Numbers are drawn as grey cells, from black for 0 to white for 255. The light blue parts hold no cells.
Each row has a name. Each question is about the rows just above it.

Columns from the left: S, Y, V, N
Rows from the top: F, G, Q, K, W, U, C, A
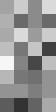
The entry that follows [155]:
[204]
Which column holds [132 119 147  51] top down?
Y
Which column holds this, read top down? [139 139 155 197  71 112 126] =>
V
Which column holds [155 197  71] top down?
V
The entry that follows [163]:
[204]
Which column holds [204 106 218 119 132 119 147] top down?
Y

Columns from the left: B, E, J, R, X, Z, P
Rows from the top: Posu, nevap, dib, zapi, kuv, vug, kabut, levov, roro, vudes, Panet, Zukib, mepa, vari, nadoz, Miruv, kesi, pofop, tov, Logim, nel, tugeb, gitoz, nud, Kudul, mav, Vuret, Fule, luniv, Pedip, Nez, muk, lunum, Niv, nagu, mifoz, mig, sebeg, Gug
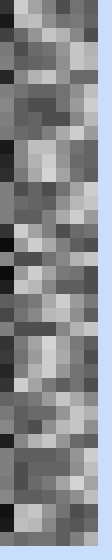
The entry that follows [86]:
[106]
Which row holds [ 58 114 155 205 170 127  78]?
mav

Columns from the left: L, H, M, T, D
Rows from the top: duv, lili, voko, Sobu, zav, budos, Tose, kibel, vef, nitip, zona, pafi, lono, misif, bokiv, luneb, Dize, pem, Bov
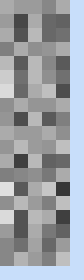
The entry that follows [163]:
[104]
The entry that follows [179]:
[155]
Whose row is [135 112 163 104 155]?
pem
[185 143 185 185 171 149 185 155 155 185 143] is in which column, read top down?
M

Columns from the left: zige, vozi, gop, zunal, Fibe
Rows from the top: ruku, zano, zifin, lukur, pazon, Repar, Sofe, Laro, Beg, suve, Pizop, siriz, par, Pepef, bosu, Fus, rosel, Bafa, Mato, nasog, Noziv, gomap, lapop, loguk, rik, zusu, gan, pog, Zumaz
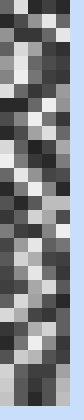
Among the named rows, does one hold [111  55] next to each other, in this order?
yes
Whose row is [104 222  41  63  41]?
ruku
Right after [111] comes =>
[55]

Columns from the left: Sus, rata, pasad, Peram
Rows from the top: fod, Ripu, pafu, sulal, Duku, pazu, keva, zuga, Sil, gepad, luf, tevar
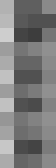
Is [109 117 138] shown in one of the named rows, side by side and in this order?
yes
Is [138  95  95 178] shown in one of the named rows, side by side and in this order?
no
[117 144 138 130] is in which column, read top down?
Peram
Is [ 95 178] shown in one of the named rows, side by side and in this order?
no
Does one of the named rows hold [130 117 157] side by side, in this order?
no
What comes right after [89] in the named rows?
[81]

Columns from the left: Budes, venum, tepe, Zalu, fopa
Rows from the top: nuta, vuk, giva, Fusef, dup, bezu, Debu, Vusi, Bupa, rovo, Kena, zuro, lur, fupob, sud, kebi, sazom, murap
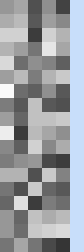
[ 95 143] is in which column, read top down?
venum
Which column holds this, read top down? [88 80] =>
fopa
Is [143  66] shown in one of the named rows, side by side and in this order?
yes
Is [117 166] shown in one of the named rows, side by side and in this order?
yes
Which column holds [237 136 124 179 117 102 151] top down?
Budes
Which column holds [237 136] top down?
Budes

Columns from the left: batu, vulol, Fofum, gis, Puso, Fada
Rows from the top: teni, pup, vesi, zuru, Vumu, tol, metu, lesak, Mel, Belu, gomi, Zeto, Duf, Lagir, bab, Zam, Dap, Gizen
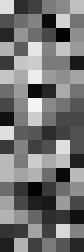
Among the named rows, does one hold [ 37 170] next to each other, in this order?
yes
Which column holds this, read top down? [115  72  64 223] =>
Puso
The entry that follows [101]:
[45]
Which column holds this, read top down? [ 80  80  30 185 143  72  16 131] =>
Fada

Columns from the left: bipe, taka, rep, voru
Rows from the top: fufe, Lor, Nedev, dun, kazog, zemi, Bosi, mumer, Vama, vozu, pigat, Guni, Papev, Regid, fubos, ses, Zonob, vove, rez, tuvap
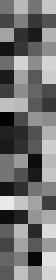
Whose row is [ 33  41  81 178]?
vozu
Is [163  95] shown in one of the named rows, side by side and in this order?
no
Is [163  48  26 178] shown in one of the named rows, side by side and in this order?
yes
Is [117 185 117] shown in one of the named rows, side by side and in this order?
yes

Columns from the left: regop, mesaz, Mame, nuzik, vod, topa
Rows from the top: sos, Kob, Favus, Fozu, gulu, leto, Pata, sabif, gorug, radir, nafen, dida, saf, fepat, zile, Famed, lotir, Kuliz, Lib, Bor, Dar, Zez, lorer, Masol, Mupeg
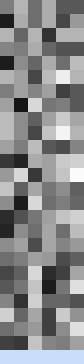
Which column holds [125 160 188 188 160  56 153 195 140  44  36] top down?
regop
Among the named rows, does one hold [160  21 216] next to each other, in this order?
yes
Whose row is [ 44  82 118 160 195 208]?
Famed
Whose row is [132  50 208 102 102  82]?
Zez
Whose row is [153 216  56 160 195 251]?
saf
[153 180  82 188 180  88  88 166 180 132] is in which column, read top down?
topa
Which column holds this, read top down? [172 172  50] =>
nuzik

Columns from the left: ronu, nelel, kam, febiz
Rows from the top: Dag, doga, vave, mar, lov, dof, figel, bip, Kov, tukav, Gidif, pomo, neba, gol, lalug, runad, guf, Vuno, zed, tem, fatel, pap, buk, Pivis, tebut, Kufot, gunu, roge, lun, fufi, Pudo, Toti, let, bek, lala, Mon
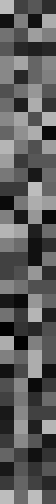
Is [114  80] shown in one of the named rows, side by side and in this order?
yes
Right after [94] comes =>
[24]
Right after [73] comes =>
[173]
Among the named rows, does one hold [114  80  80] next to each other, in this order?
yes
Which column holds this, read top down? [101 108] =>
nelel
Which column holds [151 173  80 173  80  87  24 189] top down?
kam
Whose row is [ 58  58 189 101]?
gol

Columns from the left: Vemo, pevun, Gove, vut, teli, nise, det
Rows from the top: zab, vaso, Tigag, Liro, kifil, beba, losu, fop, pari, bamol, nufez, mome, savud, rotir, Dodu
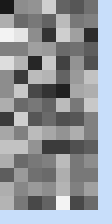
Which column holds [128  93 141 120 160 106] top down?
det
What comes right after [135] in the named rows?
[154]
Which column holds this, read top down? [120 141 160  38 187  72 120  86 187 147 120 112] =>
Gove

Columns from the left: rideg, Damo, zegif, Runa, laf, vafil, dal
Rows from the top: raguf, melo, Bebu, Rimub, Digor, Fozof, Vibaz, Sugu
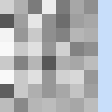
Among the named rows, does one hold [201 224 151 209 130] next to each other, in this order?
yes
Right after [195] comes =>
[159]
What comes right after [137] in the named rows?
[182]

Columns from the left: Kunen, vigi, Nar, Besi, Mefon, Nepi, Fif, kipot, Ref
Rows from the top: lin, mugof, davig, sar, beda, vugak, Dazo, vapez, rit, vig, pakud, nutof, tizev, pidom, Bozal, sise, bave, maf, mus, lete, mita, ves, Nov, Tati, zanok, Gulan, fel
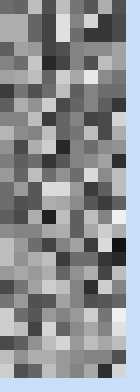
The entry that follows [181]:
[139]
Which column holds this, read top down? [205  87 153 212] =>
Besi
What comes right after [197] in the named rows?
[40]
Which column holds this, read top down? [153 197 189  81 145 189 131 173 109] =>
Nar
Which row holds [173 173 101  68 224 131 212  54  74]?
mugof
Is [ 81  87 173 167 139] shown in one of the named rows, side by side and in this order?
yes
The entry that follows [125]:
[95]

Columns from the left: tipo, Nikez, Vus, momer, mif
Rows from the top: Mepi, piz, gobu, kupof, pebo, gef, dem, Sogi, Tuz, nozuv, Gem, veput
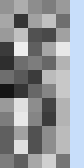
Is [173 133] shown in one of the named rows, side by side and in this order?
no
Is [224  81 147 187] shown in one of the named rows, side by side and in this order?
no
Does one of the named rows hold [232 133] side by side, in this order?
yes
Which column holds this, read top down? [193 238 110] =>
Nikez
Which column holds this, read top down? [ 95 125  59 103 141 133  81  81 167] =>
Vus
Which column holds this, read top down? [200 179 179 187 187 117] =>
mif
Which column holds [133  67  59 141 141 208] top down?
momer

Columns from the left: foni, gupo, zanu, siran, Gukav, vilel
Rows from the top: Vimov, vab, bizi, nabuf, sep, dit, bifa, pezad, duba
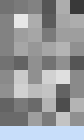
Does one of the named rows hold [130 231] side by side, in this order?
yes
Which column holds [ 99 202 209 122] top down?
gupo
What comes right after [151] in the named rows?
[166]
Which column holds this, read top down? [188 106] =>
zanu
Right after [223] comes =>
[138]

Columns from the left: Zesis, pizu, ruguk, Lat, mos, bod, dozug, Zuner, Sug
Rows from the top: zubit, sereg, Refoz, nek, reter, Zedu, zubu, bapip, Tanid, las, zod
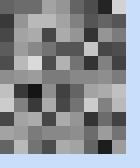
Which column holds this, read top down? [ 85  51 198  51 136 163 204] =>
dozug
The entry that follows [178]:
[115]
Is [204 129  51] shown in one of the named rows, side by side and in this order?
no

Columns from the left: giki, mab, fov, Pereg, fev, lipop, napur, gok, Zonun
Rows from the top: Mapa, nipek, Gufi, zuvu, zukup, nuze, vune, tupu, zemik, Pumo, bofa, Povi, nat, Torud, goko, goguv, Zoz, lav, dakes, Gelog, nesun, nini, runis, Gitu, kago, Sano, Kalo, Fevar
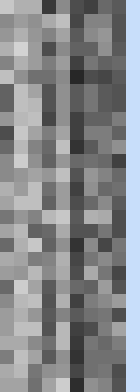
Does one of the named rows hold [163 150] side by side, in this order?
yes
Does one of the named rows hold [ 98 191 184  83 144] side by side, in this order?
yes
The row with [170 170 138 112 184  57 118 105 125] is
kago
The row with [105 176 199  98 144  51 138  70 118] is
lav
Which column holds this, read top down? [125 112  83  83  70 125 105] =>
Pereg

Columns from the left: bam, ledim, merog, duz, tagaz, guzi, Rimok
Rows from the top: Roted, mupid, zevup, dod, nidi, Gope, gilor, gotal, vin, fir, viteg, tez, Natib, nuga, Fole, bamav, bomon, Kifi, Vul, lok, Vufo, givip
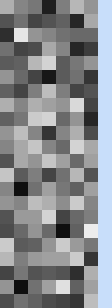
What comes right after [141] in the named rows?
[203]
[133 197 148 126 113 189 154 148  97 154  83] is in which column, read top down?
merog
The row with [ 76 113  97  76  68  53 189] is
givip

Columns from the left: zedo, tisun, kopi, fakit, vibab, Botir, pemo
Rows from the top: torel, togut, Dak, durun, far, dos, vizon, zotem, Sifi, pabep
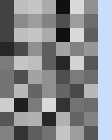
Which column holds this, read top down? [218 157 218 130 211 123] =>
Botir
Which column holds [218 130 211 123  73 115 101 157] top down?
Botir
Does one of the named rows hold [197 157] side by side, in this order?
yes
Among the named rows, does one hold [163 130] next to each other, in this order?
yes
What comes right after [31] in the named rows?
[123]

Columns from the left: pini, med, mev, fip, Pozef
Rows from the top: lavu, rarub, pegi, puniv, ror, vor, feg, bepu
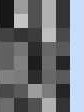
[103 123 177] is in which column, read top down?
fip
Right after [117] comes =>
[44]
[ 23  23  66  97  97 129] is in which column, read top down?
pini

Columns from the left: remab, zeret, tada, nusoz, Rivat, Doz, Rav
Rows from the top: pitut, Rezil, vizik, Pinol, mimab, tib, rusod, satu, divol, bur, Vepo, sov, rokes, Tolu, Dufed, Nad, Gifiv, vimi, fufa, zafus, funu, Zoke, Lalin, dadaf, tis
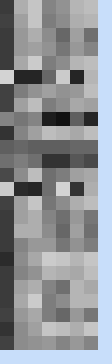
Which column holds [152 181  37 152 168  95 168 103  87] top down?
Doz
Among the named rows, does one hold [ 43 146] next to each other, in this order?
no

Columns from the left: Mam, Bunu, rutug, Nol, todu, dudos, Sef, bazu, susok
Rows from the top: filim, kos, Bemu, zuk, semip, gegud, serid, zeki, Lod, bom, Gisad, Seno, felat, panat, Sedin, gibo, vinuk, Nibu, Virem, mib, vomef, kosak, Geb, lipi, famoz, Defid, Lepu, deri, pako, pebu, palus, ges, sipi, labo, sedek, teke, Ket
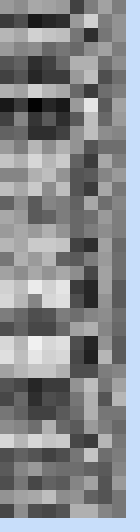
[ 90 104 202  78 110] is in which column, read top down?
todu
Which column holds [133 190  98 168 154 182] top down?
Mam
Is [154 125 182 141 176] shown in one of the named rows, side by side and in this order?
yes
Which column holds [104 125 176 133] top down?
Bunu
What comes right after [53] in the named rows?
[90]

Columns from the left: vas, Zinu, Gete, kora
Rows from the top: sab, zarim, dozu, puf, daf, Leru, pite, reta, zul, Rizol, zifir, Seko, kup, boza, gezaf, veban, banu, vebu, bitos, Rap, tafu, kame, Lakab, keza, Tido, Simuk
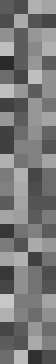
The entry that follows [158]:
[92]
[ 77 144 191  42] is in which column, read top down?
vas
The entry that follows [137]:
[177]
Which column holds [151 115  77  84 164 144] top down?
kora
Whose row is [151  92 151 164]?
zul
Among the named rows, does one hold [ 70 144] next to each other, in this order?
yes

